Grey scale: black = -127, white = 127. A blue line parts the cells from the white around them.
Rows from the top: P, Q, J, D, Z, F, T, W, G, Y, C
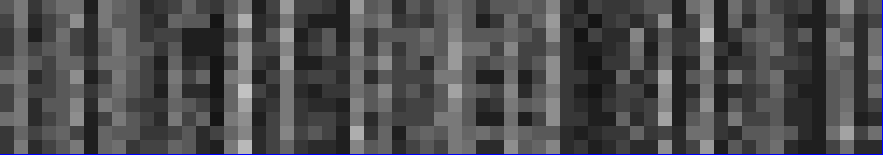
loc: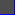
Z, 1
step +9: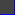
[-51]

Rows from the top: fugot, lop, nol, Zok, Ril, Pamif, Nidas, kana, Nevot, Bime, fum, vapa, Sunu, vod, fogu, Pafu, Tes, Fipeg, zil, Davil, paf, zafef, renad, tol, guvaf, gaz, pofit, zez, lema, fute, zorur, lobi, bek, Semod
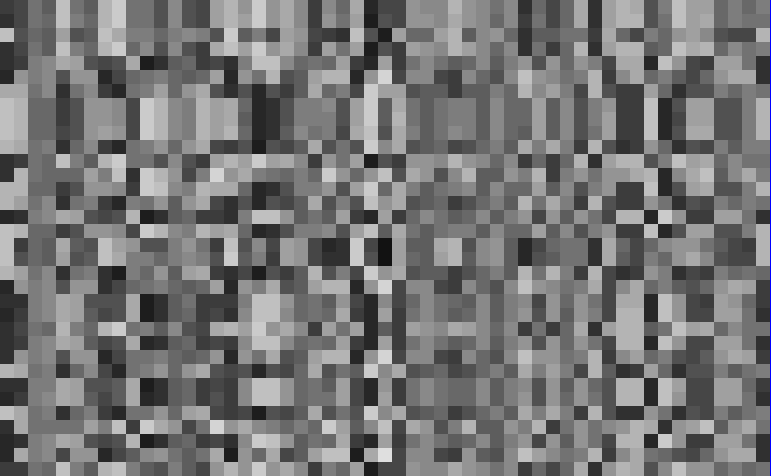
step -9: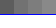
[-43 -22 -11   0]
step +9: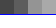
[-48 -25  29  50]

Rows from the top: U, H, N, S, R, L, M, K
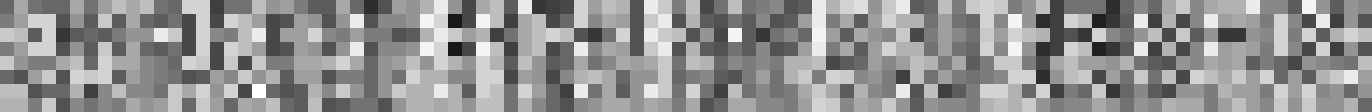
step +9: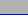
[59 59]
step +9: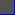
[-36]
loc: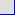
U, 62

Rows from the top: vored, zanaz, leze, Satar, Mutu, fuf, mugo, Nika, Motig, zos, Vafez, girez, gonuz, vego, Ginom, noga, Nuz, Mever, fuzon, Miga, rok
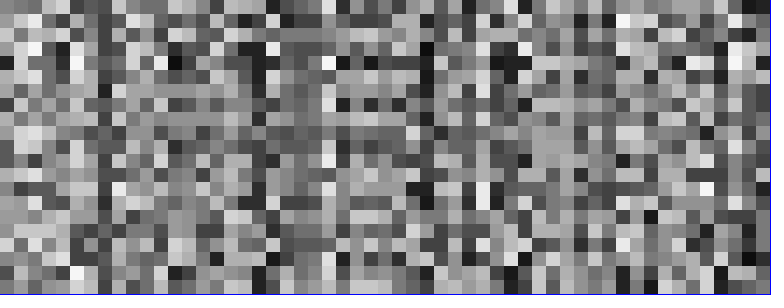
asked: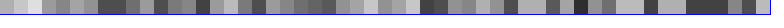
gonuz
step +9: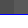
[-40 -29]
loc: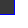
Mever, 54
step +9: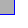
[57]

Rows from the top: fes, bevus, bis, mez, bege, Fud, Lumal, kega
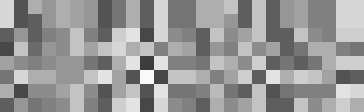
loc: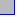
Lumal, 16
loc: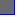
mez, 3
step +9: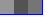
[ 31 -35  -1]
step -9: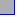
[37]
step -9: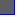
[-42]
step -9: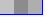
[58  3 37]

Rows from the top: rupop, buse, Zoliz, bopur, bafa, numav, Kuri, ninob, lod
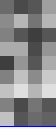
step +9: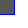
[-32]
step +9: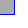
[52]
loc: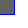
lod, 4
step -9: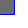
[-29]

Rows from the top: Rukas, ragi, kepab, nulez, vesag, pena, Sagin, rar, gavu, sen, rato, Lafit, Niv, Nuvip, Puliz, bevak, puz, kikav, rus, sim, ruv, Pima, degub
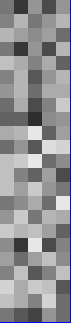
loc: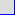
rato, 4
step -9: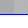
[34 44]
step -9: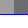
[ 22 -27]

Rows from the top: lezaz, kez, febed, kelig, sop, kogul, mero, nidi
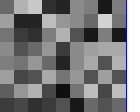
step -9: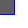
[-42]
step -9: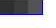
[-88 -77 -54]
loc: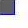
mero, 1
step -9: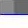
[  1 -31]

